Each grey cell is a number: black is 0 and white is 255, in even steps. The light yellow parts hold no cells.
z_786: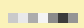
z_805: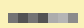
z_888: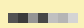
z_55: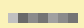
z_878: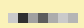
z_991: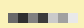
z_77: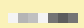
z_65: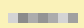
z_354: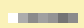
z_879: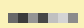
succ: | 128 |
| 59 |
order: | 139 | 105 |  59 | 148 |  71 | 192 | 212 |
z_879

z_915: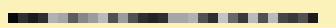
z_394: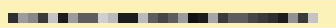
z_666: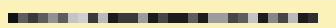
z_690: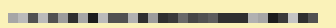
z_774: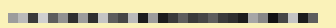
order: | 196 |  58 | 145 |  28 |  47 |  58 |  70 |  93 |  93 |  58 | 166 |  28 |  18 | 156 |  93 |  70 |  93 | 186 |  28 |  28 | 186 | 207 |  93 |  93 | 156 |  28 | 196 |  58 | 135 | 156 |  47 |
z_394
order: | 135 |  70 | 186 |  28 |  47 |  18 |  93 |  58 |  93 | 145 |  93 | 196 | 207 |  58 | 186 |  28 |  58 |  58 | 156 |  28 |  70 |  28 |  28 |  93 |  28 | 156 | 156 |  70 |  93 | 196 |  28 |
z_666
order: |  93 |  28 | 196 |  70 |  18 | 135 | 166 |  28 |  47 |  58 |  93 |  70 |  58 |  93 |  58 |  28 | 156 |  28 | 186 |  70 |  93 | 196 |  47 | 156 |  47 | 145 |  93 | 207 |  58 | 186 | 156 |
z_774
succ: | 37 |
| 47 |

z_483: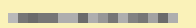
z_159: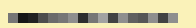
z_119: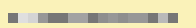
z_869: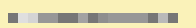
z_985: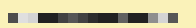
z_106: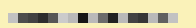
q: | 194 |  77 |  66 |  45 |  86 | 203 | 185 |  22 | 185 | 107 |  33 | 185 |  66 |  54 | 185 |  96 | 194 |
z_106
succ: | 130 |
| 118 |
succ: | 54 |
| 185 |

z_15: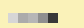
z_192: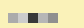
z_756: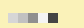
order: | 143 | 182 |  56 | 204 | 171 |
z_192
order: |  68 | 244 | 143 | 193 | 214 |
z_756
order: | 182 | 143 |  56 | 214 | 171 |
z_15
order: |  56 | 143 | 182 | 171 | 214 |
z_15
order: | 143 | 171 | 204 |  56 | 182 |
z_192
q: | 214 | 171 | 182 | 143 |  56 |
z_15
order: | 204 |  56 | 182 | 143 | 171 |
z_192

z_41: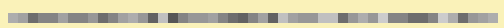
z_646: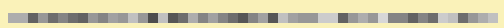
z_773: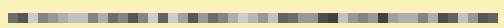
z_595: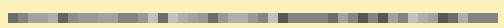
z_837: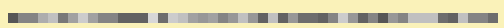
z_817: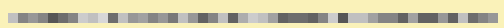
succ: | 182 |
| 151 |
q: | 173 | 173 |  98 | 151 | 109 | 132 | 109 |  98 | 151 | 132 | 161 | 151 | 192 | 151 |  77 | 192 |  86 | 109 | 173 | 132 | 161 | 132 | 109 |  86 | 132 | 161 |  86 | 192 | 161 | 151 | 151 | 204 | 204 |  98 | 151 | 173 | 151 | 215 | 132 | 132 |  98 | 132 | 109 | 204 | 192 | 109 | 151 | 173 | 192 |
z_646
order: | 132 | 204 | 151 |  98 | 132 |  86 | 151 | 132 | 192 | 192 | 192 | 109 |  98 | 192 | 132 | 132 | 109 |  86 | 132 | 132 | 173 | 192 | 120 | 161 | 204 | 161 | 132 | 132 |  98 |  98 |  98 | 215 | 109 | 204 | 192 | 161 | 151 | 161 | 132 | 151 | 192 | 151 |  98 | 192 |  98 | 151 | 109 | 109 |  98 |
z_837
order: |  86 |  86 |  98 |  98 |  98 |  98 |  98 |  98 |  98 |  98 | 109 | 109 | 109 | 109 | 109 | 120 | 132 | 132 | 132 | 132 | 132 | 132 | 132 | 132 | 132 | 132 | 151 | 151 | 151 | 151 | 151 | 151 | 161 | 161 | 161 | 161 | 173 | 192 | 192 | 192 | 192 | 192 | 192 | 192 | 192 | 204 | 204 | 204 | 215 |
z_837
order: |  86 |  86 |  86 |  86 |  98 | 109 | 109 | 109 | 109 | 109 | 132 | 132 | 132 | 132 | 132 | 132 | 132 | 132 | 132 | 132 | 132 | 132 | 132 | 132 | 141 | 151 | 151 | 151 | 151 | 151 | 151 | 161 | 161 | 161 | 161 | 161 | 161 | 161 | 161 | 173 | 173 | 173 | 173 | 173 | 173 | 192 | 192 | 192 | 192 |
z_595
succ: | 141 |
| 151 |

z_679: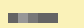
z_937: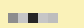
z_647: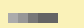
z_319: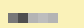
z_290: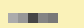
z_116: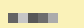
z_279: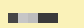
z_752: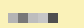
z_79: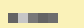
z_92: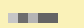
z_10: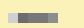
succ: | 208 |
| 109 |
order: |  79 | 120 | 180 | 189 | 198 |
z_752
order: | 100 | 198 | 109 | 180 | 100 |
z_92
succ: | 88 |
| 109 |
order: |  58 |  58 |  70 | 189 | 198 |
z_279
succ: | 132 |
| 120 |

